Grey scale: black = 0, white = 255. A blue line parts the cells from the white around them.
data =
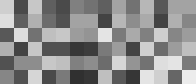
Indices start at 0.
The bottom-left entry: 134
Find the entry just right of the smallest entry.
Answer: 54
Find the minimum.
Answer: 48
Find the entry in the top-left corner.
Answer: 207
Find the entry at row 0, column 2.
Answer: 199
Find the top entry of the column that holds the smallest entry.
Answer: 128
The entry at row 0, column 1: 74
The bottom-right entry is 236
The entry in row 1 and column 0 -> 222
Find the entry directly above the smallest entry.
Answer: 128
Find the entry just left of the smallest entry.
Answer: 122
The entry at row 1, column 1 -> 95
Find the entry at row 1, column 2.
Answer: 176
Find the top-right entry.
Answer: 163

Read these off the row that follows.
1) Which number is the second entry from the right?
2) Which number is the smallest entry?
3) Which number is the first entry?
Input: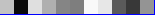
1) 56
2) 10
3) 194

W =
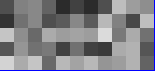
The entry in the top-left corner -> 79
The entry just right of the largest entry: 121
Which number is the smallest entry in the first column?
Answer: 51
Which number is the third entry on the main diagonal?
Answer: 105
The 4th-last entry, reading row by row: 149
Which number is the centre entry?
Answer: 163
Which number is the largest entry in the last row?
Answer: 211
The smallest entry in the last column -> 85
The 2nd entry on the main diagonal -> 113
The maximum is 219
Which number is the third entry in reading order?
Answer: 136
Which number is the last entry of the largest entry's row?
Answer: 113
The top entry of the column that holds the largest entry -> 79
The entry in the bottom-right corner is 99

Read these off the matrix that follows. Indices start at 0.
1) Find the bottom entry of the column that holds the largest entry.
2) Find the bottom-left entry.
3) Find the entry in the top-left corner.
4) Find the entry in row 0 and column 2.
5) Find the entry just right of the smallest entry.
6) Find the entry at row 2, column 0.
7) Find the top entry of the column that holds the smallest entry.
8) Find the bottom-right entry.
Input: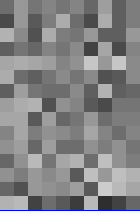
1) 46
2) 178
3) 109
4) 117
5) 66
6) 178
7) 158
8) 103

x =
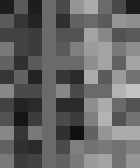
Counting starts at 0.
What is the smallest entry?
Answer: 16
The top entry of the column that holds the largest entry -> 29
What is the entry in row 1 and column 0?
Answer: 90
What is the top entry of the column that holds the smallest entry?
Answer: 149
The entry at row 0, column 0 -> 29
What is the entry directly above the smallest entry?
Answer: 60
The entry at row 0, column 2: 29
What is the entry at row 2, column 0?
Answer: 66
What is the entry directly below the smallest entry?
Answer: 127
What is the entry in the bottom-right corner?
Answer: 149
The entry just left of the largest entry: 179
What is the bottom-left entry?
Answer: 121
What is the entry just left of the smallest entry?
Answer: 48
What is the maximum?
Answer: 195
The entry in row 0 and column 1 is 90
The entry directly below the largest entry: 82
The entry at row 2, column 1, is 66

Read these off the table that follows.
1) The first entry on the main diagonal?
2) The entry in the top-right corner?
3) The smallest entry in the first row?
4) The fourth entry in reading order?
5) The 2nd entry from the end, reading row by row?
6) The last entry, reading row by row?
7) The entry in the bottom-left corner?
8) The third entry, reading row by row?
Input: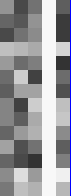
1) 147
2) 94
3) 73
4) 248
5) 248
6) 183
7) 120
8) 114

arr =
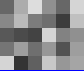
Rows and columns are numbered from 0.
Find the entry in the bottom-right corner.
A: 165
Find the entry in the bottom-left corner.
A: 213
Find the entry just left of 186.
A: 136
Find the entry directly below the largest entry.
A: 124
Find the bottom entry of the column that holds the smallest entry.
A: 52
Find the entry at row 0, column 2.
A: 221
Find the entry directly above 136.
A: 103

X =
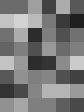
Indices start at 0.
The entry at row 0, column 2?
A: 159
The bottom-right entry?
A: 73
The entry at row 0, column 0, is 107
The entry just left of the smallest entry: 57
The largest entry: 210
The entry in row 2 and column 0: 113
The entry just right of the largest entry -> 187
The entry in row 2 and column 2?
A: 44
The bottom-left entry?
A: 145
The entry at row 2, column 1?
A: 172
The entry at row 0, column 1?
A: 107
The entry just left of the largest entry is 195
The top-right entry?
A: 88
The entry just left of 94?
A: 127
